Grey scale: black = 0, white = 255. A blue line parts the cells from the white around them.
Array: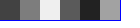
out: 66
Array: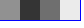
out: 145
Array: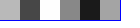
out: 185
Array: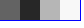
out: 99
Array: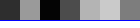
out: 46
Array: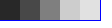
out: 40
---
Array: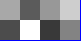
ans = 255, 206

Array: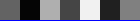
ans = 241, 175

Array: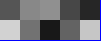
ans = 210, 198

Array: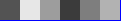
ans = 231, 178

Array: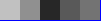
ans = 193, 144

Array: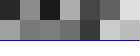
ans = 223, 203

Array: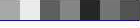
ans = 235, 168
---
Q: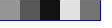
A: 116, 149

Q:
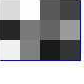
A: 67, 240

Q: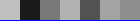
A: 142, 192

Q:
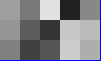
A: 136, 128

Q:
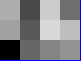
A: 111, 0

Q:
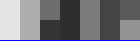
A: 90, 227

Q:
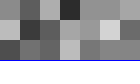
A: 166, 78

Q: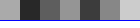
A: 204, 170
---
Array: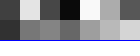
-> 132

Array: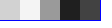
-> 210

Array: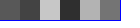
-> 67

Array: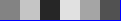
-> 197

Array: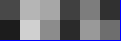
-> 208

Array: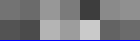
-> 180

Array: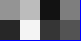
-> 126

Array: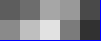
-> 138

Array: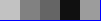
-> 194
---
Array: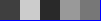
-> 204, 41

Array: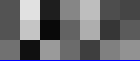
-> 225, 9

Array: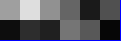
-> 222, 6

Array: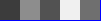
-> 240, 60

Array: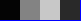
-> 200, 4

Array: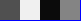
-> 240, 11

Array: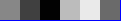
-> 234, 2
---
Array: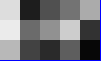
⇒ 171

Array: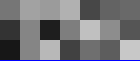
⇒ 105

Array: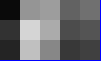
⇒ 112

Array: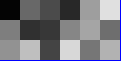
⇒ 224

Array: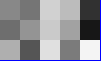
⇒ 49

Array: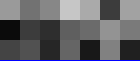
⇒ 162
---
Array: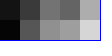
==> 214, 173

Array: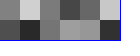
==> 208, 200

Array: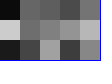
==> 204, 183

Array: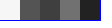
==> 246, 113

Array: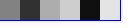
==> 228, 206

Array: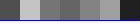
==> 196, 159

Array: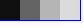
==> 219, 181

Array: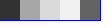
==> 241, 218
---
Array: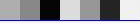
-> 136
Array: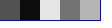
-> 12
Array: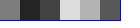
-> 36
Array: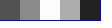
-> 138
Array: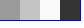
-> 196
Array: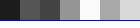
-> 85
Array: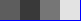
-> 57
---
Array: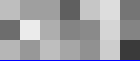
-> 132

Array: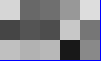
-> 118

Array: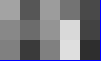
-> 66

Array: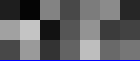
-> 66

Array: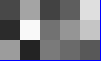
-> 197

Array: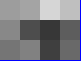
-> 93
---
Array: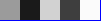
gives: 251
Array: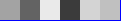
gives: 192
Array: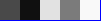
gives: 249
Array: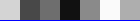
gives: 174
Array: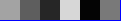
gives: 121
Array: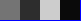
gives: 10
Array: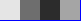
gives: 165
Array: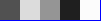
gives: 252
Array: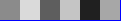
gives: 167
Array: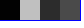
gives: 74
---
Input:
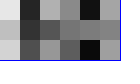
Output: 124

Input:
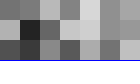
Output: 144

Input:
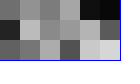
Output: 180

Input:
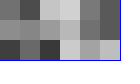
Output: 113

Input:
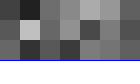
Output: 124

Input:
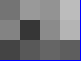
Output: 139
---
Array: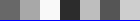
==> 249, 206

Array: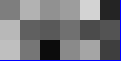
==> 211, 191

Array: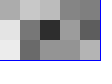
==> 236, 228

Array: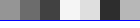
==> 245, 223

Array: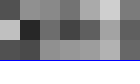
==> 207, 192

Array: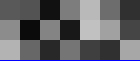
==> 193, 185
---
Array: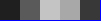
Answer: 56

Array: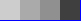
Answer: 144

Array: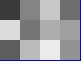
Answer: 94

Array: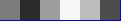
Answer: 77

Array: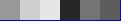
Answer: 93

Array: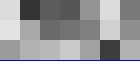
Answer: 60

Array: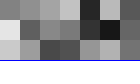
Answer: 38
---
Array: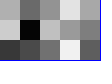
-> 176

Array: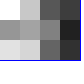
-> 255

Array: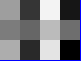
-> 158

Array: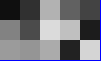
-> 15

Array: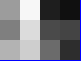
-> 156

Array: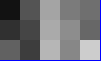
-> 18

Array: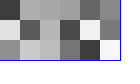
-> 60
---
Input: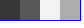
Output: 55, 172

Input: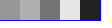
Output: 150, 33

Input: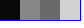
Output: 8, 210

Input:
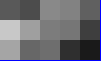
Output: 89, 26

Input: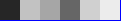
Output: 38, 236

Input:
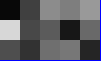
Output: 8, 37

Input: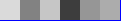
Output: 218, 172

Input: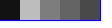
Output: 18, 73

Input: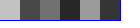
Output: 194, 53
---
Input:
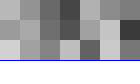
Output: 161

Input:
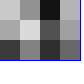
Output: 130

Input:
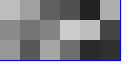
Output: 88

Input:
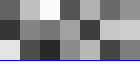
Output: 77

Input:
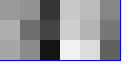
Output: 140

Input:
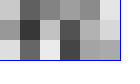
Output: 102
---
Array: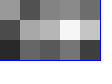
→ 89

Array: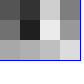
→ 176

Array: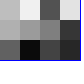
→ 11

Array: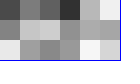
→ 153

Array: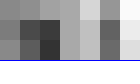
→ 192

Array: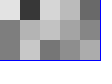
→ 118

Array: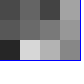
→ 215

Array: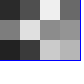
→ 58

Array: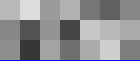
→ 170
